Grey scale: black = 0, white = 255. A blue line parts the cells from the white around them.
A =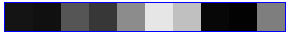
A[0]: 20
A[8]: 2

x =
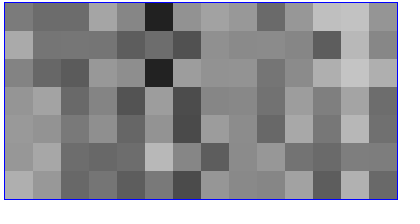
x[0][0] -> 123
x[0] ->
[123, 108, 108, 165, 134, 33, 146, 162, 152, 106, 151, 191, 194, 149]
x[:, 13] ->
[149, 135, 175, 109, 112, 125, 105]
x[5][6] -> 134
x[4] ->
[153, 147, 121, 143, 102, 147, 74, 156, 140, 104, 168, 119, 183, 112]
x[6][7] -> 150
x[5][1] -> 167
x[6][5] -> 121
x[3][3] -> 132
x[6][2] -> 104
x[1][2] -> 118
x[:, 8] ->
[152, 138, 147, 136, 140, 139, 137]
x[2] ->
[131, 103, 91, 152, 142, 34, 157, 146, 147, 117, 139, 175, 196, 175]
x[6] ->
[175, 152, 104, 117, 93, 121, 75, 150, 137, 134, 162, 93, 177, 105]
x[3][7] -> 134
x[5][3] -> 104
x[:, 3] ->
[165, 117, 152, 132, 143, 104, 117]
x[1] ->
[170, 117, 118, 117, 93, 109, 81, 144, 138, 139, 134, 93, 184, 135]
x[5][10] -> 115
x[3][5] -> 157
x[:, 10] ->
[151, 134, 139, 157, 168, 115, 162]
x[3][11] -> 127
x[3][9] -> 114

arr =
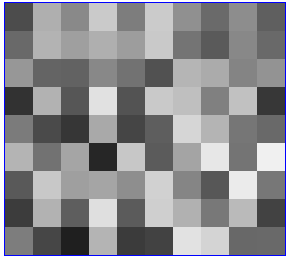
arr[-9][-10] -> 76
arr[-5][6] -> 214
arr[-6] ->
[50, 178, 86, 225, 83, 201, 191, 128, 193, 55]
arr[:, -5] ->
[203, 201, 81, 201, 94, 91, 209, 207, 66]
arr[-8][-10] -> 105
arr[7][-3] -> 120
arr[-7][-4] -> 181
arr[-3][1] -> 200
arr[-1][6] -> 226
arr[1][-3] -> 90
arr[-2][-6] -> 91
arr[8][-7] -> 180
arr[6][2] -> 159
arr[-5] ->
[123, 74, 54, 169, 69, 94, 214, 180, 118, 105]
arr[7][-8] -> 94
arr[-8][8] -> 136
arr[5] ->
[180, 114, 165, 38, 199, 91, 164, 231, 116, 240]
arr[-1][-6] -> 59
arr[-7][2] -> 98
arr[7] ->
[60, 178, 94, 223, 91, 207, 177, 120, 186, 66]
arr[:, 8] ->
[141, 136, 132, 193, 118, 116, 235, 186, 104]

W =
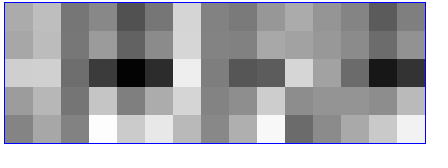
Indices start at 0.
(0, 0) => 171
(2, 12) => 107
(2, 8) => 86
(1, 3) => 155
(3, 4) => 127
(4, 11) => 139
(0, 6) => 213
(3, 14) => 186
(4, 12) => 169
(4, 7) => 136
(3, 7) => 131
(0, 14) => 127
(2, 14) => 51
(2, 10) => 214
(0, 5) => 118
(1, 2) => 119
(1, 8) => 129
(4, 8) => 175
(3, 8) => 142
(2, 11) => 162
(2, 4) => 3

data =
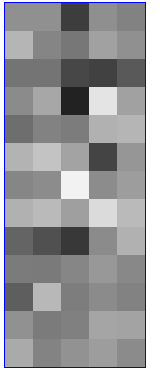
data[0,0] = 144
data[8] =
[100, 80, 56, 139, 177]
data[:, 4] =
[130, 144, 89, 161, 181, 150, 157, 186, 177, 136, 130, 163, 139]
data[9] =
[123, 122, 134, 152, 136]
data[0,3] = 143
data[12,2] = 146
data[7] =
[177, 186, 159, 219, 186]
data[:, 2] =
[61, 119, 71, 34, 124, 163, 242, 159, 56, 134, 125, 128, 146]
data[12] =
[170, 131, 146, 157, 139]
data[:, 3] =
[143, 161, 65, 228, 177, 68, 140, 219, 139, 152, 139, 165, 157]
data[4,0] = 110
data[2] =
[116, 116, 71, 65, 89]
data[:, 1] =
[144, 133, 116, 167, 130, 195, 140, 186, 80, 122, 184, 123, 131]

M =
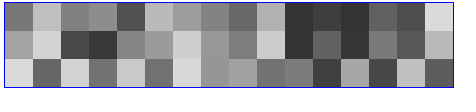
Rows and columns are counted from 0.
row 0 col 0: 119
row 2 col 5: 113
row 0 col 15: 218
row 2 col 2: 210
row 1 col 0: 163
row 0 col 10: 52
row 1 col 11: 98
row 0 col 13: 97
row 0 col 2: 129
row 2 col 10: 124
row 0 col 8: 104
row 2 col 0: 218
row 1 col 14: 88

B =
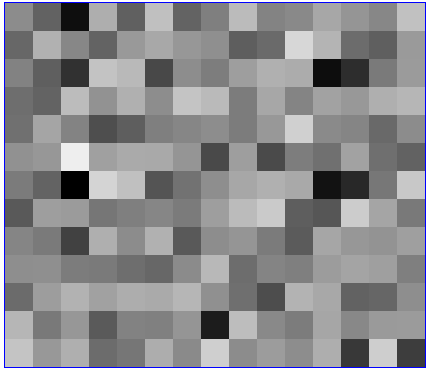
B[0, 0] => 140
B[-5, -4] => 166
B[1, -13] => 135
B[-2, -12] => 90
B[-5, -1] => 159
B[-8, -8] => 73
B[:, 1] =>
[98, 177, 95, 99, 165, 151, 99, 158, 122, 143, 157, 121, 152]
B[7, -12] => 118
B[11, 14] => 155
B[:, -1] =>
[193, 154, 155, 182, 140, 98, 200, 121, 159, 127, 142, 155, 61]
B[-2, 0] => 182
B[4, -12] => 78
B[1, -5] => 215
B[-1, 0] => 196
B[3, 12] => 152
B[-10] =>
[110, 99, 188, 146, 176, 141, 196, 186, 124, 167, 132, 162, 152, 175, 182]
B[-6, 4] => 127
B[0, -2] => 135
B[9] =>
[142, 143, 124, 122, 110, 103, 139, 184, 109, 132, 127, 156, 164, 159, 127]
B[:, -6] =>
[131, 106, 176, 167, 152, 74, 176, 202, 123, 132, 77, 137, 156]
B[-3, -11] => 173
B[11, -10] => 128
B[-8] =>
[145, 151, 238, 160, 170, 169, 149, 73, 158, 74, 125, 112, 162, 111, 98]
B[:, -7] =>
[187, 94, 158, 124, 124, 158, 167, 187, 149, 109, 111, 189, 140]
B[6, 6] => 114
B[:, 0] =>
[140, 103, 130, 110, 112, 145, 123, 89, 133, 142, 107, 182, 196]
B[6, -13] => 0
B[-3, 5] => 170
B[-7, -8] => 142
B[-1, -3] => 56
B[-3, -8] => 144
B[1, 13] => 95
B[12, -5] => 141
